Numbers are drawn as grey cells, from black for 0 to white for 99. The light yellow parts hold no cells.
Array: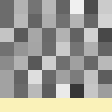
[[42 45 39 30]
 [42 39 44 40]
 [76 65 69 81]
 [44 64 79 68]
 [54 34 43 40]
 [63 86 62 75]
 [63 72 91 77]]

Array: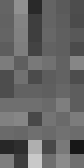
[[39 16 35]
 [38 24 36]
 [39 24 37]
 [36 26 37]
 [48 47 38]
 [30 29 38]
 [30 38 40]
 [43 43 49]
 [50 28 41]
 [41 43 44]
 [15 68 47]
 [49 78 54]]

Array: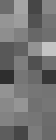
[[42 27]
 [58 32]
 [55 40]
 [34 57]
 [34 31]
 [18 41]
 [57 46]
 [53 44]
 [51 46]
 [36 48]]

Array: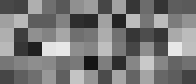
[[28 68 34 61 63 42 36]
 [62 36 51 16 14 46 48]
 [68 56 65 46 44 30 66]
 [72 12 90 52 47 55 90]
 [46 55 43  8 17 78 39]
 [27 43 37 58 64 64 36]]

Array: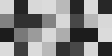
[[84 84 72 85]
 [50 19 84 71]
 [11 60 67 11]
 [85 85 19 83]]

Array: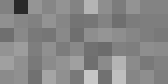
[[50 58 57 70 48 51]
 [56 50 52 46 43 49]
 [43 47 53 55 55 49]
 [57 49 48 44 50 55]
 [62 47 57 43 70 47]
 [54 44 56 77 74 55]]
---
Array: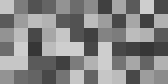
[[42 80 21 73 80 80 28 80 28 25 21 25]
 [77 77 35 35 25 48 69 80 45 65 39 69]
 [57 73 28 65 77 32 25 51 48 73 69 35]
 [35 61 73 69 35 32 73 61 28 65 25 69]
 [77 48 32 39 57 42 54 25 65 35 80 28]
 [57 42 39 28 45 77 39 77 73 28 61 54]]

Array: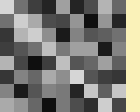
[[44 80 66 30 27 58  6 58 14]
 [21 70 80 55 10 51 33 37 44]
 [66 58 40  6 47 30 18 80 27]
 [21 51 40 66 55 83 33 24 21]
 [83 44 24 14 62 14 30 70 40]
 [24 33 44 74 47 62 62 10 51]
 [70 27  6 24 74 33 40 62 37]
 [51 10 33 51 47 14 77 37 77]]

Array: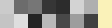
[[76 86 14 72 28 61 25]
 [79 42 46 21 17 82 68]]

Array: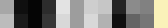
[[73 10  2 21 84 61 84 69  6 39 46]
 [65  6  2 17 88 61 80 77 14 54 50]]

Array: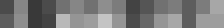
[[36 55 22 26 72 58 61 76 58 29 40 58 65 36 61 61]
 [29 52 22 29 44 52 44 55 48 26 33 44 48 36 48 65]]

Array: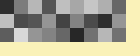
[[36 84 58 51 40 15 44 71 44]
 [18 48 71 33 74 65 77 68 40]
 [74 29 33 58 26 51 29 18 58]]

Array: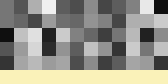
[[ 6 75 87 13 79 50 40 24 46 72 13 54]
 [20 64 72 60 64 30 54 24 36 64 60 20]
 [33 60 83 17 57 36 75 57 20 79 46 75]
 [46 40 27 60 43 40 57 50 27 68 68 79]
 [46 33 68 93 36 30 54 27 36 50 90  6]]

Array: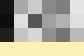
[[ 5 86 33 62 69 86]
 [12 76 83 56 45 72]
 [ 8 65 79 53 49 89]]

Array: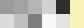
[[85 74 49 96 88]
 [60 63 70 81 18]]
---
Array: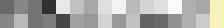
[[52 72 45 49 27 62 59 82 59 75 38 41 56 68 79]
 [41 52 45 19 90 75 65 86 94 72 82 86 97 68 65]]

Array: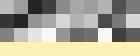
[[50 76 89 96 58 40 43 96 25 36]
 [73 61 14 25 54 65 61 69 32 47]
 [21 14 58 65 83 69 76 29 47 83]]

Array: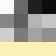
[[80 48 63 56]
 [97 41 12  5]
 [52 37 70 77]]

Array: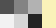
[[94 83 14]
 [31 51 69]]

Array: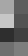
[[43 49]
 [65 36]
 [77 32]
 [18 25]]

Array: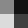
[[85 25]
 [53  7]]
